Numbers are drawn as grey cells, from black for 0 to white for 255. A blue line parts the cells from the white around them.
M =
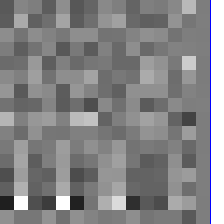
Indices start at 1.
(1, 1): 89
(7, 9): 96
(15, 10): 47
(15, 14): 156
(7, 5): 92
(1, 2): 133
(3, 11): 144
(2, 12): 98
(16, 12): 122
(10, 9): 108
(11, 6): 124
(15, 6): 33
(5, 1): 107
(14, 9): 166
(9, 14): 67
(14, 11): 99
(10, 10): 123
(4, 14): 128
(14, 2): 176
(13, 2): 157
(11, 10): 115
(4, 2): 94
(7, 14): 130
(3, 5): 120
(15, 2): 253
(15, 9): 219
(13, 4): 96
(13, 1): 78
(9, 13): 99
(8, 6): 110
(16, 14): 89
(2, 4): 111
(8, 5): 91
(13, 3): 102
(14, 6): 97
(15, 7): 116
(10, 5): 117
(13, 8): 150
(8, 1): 114

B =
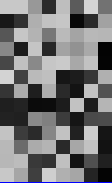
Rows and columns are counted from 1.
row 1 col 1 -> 200
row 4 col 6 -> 146
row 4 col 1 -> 136
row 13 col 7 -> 36
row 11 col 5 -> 41
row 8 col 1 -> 31
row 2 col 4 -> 194
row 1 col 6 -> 91
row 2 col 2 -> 49
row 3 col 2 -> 198
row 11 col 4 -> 180
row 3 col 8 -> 182
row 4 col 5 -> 163
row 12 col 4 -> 50
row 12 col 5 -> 192
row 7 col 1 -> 53
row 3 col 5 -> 186
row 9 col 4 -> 128
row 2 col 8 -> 162
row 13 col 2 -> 166
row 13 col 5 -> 176
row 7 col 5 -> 42
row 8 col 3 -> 11
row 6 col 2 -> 65
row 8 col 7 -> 28
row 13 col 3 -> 63
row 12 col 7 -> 80
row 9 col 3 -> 138
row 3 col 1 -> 86
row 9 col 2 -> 32
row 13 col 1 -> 200
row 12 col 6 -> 19

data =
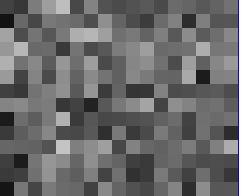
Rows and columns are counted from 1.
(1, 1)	66
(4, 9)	124
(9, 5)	177
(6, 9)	96
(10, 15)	113
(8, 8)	88
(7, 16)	90
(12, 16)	78
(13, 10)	49
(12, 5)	139
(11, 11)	103
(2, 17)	86
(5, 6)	110
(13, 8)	67
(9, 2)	109
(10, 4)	135
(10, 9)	121
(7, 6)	89
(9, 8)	72
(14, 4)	122
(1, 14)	101
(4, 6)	116
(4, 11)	158
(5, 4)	91
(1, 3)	124
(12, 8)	111
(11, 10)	130
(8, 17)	93
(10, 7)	88
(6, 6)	99
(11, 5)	196
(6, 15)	28
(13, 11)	58
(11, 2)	100
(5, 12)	113
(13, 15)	110
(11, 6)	127
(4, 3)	105

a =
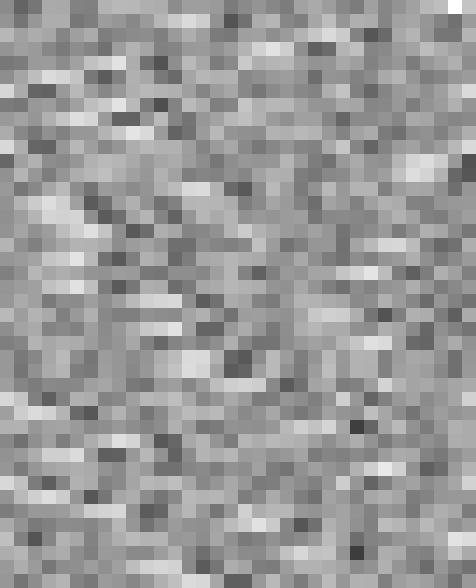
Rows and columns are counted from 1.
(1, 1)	139
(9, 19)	177
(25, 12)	104
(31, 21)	184
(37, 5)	156
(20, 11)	120
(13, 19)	162
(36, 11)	140
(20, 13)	142
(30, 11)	118
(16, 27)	131
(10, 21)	175
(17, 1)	147
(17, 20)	167
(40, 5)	172
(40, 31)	129
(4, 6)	141
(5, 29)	151
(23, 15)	176
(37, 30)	121
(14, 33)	111
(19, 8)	114
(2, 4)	173
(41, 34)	114
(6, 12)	121
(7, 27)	103
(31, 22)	206
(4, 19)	209
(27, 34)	153
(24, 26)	144
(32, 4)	159
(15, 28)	176
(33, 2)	154
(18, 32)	104
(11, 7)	158
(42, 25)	151
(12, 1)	103
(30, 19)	147
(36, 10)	173
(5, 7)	193

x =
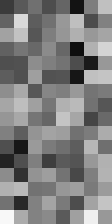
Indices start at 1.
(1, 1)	59
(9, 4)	102
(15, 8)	196
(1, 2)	89
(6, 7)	192
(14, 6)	159
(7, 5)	127
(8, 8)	86
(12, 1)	35
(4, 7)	177
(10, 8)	172
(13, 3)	147
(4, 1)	97
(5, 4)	127
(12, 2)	79
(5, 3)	141
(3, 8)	165
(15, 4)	164
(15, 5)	122
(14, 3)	114
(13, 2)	49
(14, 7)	122
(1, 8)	192
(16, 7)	239
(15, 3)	129
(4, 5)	103
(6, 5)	84
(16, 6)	160
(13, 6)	72
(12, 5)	90
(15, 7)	163

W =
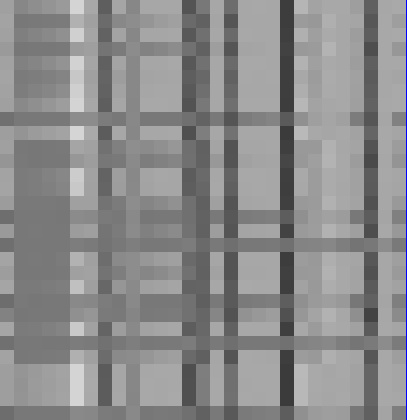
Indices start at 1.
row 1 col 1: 160
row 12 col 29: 148
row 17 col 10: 139
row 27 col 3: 154
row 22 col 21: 94
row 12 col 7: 157
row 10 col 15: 126
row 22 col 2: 121
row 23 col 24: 178
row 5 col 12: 166
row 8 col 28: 168
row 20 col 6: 160
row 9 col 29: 129
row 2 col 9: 136
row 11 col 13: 151
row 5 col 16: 167
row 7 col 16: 167
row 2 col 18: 167
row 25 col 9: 120
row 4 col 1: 154
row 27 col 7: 169
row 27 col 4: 159
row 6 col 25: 168
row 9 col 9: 120
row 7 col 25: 168
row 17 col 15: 97
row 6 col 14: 94
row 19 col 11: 151
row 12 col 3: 119
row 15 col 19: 166
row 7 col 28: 167
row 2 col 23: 152
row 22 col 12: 120
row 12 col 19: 164
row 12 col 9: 121
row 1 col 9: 165
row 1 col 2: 135
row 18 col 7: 122
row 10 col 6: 213

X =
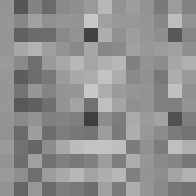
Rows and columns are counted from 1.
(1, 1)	148
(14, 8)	160
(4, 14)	143
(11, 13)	191
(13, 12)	142
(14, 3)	152
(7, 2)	116
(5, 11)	148
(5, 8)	176
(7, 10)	150
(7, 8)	172
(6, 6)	169
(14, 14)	114
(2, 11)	149
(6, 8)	194
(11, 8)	195
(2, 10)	151
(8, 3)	96
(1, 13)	156
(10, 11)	151
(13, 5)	169
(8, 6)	163
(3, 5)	137
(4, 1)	150
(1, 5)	138
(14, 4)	106
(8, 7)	113
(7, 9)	155
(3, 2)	97
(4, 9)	138
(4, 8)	135
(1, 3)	131
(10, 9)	122
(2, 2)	136

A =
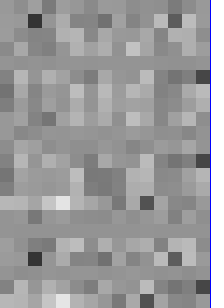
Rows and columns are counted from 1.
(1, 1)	153
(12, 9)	150
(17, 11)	148
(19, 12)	186
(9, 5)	161
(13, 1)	117
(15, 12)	164
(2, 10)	132
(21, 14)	127
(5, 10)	148
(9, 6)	180
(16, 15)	143
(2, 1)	155
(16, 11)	150
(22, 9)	121
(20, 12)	145
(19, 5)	171
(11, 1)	141
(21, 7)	125
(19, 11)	146
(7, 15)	186
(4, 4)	128
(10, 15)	147
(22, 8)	151
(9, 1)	152
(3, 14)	175
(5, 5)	148
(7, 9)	156
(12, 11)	187
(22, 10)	169
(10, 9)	149
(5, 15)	148
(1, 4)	122
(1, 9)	153
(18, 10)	167
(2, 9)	161
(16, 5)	155
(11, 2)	166

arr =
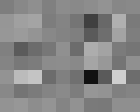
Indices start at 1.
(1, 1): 126
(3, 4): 136
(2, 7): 64
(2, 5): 132
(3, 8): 110
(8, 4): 148
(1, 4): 128
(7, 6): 125
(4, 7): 173
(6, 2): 187
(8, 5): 132
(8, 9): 143
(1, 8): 147
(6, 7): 17
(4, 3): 108
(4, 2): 91
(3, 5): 131
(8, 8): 121
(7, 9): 128
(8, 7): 122
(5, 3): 124
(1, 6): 137
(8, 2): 151
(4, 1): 128
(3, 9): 163
